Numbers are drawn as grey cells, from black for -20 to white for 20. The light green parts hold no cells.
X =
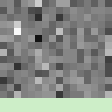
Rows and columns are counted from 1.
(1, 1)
0
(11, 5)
-1
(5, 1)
0
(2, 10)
-1
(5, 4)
1
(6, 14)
-3
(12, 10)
2
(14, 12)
-1
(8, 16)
9
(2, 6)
-9
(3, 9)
-11
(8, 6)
7
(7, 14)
1
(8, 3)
3
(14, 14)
1
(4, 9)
-1
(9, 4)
-1
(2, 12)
0
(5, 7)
-3
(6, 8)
3
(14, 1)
-1
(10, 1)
2
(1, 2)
1
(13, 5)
2
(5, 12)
4
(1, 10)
5
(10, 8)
-1
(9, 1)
-6
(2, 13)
-1
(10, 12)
0
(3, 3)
-1
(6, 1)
5
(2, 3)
-4
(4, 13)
-1
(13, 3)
-9
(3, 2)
-3
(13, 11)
0
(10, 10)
-2

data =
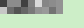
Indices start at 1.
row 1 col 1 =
-10
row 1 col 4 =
-10
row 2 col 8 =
-2
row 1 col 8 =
2
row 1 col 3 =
2
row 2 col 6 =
3

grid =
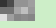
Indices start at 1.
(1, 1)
-12
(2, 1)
-2
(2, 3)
6
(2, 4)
10

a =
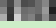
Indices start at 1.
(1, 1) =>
-3
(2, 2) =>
-11
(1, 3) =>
2
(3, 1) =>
7
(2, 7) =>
4

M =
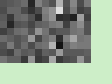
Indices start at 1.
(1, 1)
-7
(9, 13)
-6
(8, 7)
-5
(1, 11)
1
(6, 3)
-7
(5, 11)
-2
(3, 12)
5
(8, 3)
-3
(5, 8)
-8
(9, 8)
6
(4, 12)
2
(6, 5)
4
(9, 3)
-5
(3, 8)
3
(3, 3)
-4
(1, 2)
-6
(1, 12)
-8
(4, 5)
-9
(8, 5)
-5
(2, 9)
15
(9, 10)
-8
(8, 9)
4
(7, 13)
-1
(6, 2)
-5
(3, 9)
-13
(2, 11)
-1
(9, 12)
3
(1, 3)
-5
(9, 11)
-7
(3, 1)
-6
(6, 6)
-9
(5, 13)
-7
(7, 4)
-3
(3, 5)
-7
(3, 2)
-11

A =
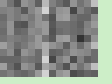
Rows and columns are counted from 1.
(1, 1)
3
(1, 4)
3
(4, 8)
-6
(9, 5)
-2
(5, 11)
-3
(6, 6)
4
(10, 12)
-2
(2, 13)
-3
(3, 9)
4
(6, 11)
-2
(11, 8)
-5
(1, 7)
9
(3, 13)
-4
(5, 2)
3
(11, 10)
5
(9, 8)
-9
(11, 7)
13
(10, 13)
2
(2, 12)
0
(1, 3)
-7
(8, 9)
-4
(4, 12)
-5
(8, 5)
1
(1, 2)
-2
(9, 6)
-3
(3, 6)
3
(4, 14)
4
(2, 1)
0
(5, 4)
-3
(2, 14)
-6
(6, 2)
0
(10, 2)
-3
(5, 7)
4
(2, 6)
4
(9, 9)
0
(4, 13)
0
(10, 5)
1
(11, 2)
0

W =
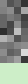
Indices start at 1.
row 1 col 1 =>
1
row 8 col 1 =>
2
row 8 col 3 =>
-3
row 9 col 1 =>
-1
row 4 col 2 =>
-9
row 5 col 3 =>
10
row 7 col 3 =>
1
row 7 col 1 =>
-1
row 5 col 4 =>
-4
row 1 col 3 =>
-4
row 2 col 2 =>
2

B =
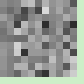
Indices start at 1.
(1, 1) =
2
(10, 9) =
2
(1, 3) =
1
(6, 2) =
-2
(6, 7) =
7
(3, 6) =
3
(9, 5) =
0
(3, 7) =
0
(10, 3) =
8
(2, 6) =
-9
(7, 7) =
-6
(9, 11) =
12
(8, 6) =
4
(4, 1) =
0
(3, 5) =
1
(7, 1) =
3
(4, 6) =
7
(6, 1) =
-1
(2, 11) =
4
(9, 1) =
3
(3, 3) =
-5
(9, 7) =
-2
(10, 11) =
9
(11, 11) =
12
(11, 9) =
0
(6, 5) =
7
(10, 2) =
0
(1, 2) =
0
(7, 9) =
4
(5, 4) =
6
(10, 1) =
3
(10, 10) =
-6

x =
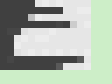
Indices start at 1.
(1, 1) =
-10
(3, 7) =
16
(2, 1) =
-10
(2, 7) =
-10
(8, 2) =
-10
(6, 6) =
17
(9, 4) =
-10
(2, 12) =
17
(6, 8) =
16
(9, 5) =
-10
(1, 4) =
-10
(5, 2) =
-9
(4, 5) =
-10
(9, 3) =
-10
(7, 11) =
16
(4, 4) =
-10
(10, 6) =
-10
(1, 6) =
16
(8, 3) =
15
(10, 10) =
16
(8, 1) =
-10
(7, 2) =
-10
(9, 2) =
-9
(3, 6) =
17
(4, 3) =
-10
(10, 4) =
-10
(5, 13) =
16
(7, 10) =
16
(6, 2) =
-10
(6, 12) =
16
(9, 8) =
-10
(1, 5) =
-10
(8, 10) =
16
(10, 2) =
-10
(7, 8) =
16
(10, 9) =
-6

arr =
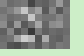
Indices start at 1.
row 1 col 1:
1
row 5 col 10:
-3
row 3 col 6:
0
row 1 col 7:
-5
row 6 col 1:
-3
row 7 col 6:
-6
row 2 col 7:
-6
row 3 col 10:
-2
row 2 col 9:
-6
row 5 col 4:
-3
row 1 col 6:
-4
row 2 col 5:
1
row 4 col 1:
2
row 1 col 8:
-2
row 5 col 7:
-5
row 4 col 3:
4
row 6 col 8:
-4
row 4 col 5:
-2

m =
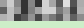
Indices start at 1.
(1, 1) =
5
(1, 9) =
-6
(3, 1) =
8
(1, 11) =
-7
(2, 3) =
4
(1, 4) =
-12
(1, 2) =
12
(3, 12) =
2
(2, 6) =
6
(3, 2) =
10
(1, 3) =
1
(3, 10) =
7
